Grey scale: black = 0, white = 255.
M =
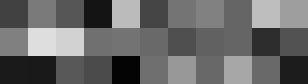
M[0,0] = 65
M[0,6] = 116
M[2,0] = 26
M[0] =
[65, 122, 86, 20, 187, 69, 116, 129, 101, 190, 158]
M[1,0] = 128
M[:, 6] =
[116, 79, 152]
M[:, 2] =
[86, 210, 88]
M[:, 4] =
[187, 115, 4]

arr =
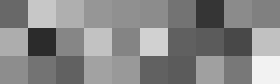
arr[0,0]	104
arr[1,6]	96
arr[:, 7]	[53, 91, 160]
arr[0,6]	115
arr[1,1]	43
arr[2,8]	120
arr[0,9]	128
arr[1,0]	173

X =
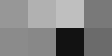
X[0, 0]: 151
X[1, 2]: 18
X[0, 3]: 121

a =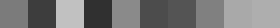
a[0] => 123
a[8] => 169
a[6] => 84
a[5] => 76

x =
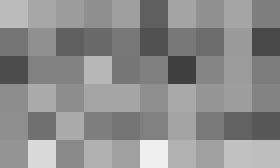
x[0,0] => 187
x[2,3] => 183
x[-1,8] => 193
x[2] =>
[76, 129, 130, 183, 119, 128, 63, 133, 155, 124]
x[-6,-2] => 165
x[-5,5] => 81
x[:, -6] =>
[159, 120, 119, 165, 116, 160]
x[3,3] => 165
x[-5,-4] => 120
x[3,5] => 142
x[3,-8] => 141
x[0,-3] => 145
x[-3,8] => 158
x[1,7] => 108
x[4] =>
[143, 112, 171, 127, 116, 129, 164, 121, 98, 88]
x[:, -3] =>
[145, 108, 133, 149, 121, 160]
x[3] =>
[141, 170, 141, 165, 165, 142, 169, 149, 158, 132]
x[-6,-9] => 167

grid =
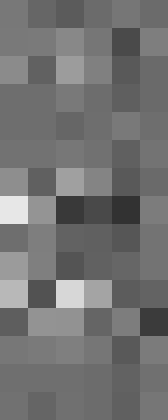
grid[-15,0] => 120
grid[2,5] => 106
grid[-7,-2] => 86
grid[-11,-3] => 110
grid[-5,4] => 92
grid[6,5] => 106
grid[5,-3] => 113
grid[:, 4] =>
[118, 74, 89, 95, 121, 96, 89, 50, 86, 102, 92, 125, 89, 98, 96]
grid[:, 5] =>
[107, 126, 106, 106, 110, 115, 106, 124, 115, 115, 99, 59, 123, 112, 118]
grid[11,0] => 94
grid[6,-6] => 142
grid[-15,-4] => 91
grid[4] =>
[110, 110, 102, 110, 121, 110]
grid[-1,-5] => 101
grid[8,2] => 98
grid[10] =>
[184, 82, 215, 164, 92, 99]
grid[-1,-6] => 113
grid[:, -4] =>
[91, 136, 156, 121, 102, 119, 160, 57, 98, 84, 215, 146, 127, 111, 112]
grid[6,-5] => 96
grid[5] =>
[114, 114, 119, 113, 96, 115]
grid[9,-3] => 97

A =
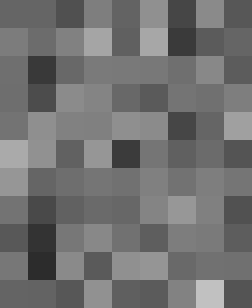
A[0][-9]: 101
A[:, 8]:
[87, 101, 92, 126, 160, 84, 117, 81, 93, 112, 84]
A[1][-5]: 96
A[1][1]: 108
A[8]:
[88, 51, 119, 136, 113, 94, 125, 122, 93]
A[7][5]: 132
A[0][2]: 80
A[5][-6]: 150
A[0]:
[101, 101, 80, 126, 99, 144, 70, 138, 87]
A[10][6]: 130
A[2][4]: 121
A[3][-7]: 139
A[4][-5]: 143
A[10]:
[100, 99, 87, 145, 95, 91, 130, 193, 84]
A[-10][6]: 58
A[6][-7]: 110
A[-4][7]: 128
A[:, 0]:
[101, 124, 111, 110, 115, 170, 150, 115, 88, 119, 100]
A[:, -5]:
[99, 96, 121, 104, 143, 59, 113, 103, 113, 144, 95]
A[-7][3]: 128
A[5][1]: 145
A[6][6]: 114
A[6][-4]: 128
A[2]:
[111, 57, 104, 122, 121, 120, 111, 136, 92]
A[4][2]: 129
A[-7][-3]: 70
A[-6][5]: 117
